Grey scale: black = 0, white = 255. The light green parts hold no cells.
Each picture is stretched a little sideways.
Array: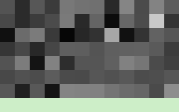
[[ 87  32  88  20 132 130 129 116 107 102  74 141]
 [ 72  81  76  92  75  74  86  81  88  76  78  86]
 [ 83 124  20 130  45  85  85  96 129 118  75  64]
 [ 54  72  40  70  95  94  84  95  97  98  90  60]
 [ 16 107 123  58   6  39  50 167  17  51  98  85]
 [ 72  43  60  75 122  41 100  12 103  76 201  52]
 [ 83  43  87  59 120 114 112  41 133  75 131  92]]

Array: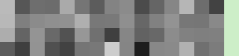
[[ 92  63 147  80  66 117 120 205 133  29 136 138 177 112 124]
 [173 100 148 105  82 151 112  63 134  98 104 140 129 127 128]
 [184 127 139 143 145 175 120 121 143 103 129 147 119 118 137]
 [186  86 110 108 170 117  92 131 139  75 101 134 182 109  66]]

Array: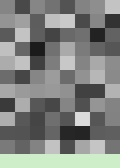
[[122  99 131 194  77 166 197 116]
 [ 84  83  71 101  38  36  93  95]
 [174  88  69 111  85 219  86 130]
 [ 58 173  87  71 133  80 149 131]
 [168 154 149 153 145  65  65 179]
 [108  70 134 156 107 146 183 138]
 [172 194  64 125 200 132 169 140]
 [192 102  27 113 170 123  99  86]
 [ 90 195  94  68 105 112  34  98]
 [148 160  93 191 202  74 134  50]
 [133  73 134 114  83 131 142 195]]

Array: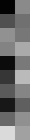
[[218 161]
 [104 144]
 [ 23  95]
 [ 90 133]
 [ 54 186]
 [ 11 121]
 [131 170]
 [145 119]
 [ 80 112]
 [  3 138]]

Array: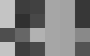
[[196  61  74 166 163  83]
 [ 78 102 178 166 163 137]
 [196  48  72 166 163  55]
 [196  61  65 166 163  55]]

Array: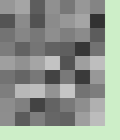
[[142  91 126 102  98 158 188]
 [141 128  67  99 121 142 176]
 [126 184 190 147 197 115 125]
 [115 101 120  67 121  58 152]
 [159 145 165 195  83 159 190]
 [124  98 117  98  95  55 114]
 [115 134 120 142 127 139  92]
 [ 84 139  82 139 151 165  50]
 [151 165  93 144 119 151 132]]

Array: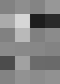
[[131 146 140 145]
 [ 76 161 107 106]
 [139 137 135 131]
 [129 185 128 139]
 [171 214  29  42]
 [130 142 132 151]]
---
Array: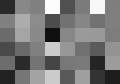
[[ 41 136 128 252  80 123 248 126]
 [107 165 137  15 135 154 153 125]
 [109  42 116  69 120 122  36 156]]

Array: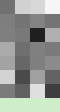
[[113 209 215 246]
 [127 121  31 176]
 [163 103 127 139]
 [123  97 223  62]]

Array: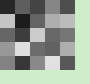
[[ 39  94  68 134  78]
 [102  61 204 104 118]
 [130  55 137 225  88]]

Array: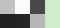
[[193 251  72]]

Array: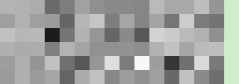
[[179 177 172 106 126 161 144 137 137 134 186 168 169 189 149]
 [193 183 185  28 117 178 150 102 138  88 211 203 186 177 144]
 [157 175 149 193 112  87 150 222 123 248 157  54 112 217 122]]

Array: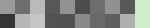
[[154 110 186  87 146  76 109 145  88]]

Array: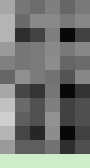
[[167 118 108 127 102 121]
 [180  45  66 127   8  65]
 [128 118 122 141 102 107]
 [167  70  52 118   8  51]
 [206  94  80 146  65  79]
 [154  94  94 114  46  79]]
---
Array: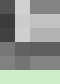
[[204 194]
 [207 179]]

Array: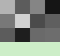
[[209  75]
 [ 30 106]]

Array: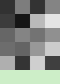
[[ 21 186]
 [132 115]]

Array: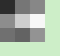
[[206 247]
 [ 99 147]]

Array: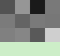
[[100 122]
 [134  89]]

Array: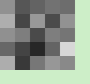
[[ 70 152]
 [126  74]]

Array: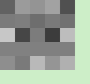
[[126 110]
 [ 70 124]]

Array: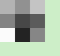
[[ 71  91]
 [ 35 134]]

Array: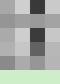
[[159 154]
 [206  59]]
